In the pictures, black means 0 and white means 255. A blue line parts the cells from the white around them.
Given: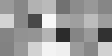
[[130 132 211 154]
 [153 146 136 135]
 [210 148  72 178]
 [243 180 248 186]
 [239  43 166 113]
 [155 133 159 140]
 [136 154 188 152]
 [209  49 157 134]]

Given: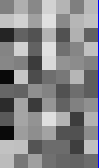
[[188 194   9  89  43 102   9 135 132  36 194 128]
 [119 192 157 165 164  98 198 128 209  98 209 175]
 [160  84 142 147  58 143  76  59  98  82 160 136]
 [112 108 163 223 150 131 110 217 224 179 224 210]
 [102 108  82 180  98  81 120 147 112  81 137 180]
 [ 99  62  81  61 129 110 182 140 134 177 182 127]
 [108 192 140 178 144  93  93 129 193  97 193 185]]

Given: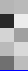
[[112 186 212  40 181]
 [189 217 160 236 186]]

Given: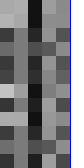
[[ 51 110  60 171  53 194  67  57 106  59 179 169]
 [122 123 123 170 123 158 123 123 123 123 168 173]
 [ 30  79  39  17  31  18  47  38  78  38  18  18]
 [158  88 147 152 158 126 135 148  89 147 141 157]
 [ 73 141  84 139  76 143  97  83 138  83 140 138]]

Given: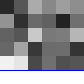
[[241 103  98 147  40]
 [229 164  86  48  87]
 [ 73  56 201 107 171]
 [112 108 121  97 136]
 [ 80 109 124  35 158]
 [ 85  52 182 112 142]]

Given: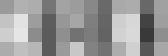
[[172 206 195 154]
 [191 229 226 177]
 [182 140 157 173]
 [ 91  91  93 117]
 [154 143 151 163]
 [199 114 166 156]
 [130 124 127 136]
 [114  99 101 105]
 [173 210 206 169]
 [208 217 215 172]
 [ 86  57  67 104]
 [167 142 158 161]]

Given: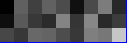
[[ 71  14   1]
 [ 55  89  96]
 [104  56  64]
 [100  43  97]
 [ 77 132  76]
 [ 56  53  16]
 [127 135  74]
 [119  41 124]
 [198  60  40]]

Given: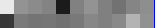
[[ 56 233]
 [122 147]
 [116 139]
 [118 131]
 [113  27]
 [121 129]
 [135 147]
 [128 128]
 [137 114]
 [179 133]
 [145 142]]

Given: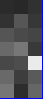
[[118 105  72 105  85  50  43]
 [ 45  61  77 119  74  86  40]
 [102  90 235  57  69  55  49]]
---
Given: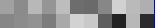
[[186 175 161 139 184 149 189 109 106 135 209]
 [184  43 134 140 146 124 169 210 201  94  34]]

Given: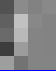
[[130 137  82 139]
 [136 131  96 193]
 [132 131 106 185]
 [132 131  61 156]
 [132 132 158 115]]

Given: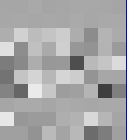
[[167 165 166 166 169 165 166 168 168]
 [169 169 167 168 167 168 167 170 167]
 [180 171 174 209 188 196 205 173 140]
 [179 155 224 141 192 170 207 151 147]
 [197 219 124 137 173 152 153  78 185]
 [167 166 115 196 212 183 213 205 148]
 [ 62 127 131 102 234 199 157 160 180]
 [169 169 166 170 170 166 171 169 167]
 [182 165 231 151 155 155 174 178 216]
 [125 160 160 160 147 186 164 184 108]]

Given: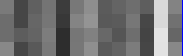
[[217 131 122  70  96 116  60 120 142  91 100 110  94]
 [216 113 109  70 102 118  56 132 148  89  91 119  71]
 [227 102 109  93 100 125  45 118 129 104  85 110  68]
 [226 136 136  70  89 121  45 119 143  90  99 124  70]]

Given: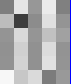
[[235 128 126 229 151]
 [224 148 188  61 140]
 [193 161 148 217 149]
 [220 147 145 208 145]
 [225 148 146 211 145]
 [124 153 247 199 218]]

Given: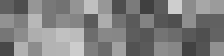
[[167 155  96  78 150 120 114 148 192 151  78 123  64  92 206 140]
 [ 96  97 146 127 184 120 139 133  91 173 114  90 131  86  79 143]
 [ 79  99 118 140 174 179 193 188 109 136 135  93  86 116 108  89]
 [ 83 145  72 177 140 179 180 204 126 107 161  82  90 141 135  66]]
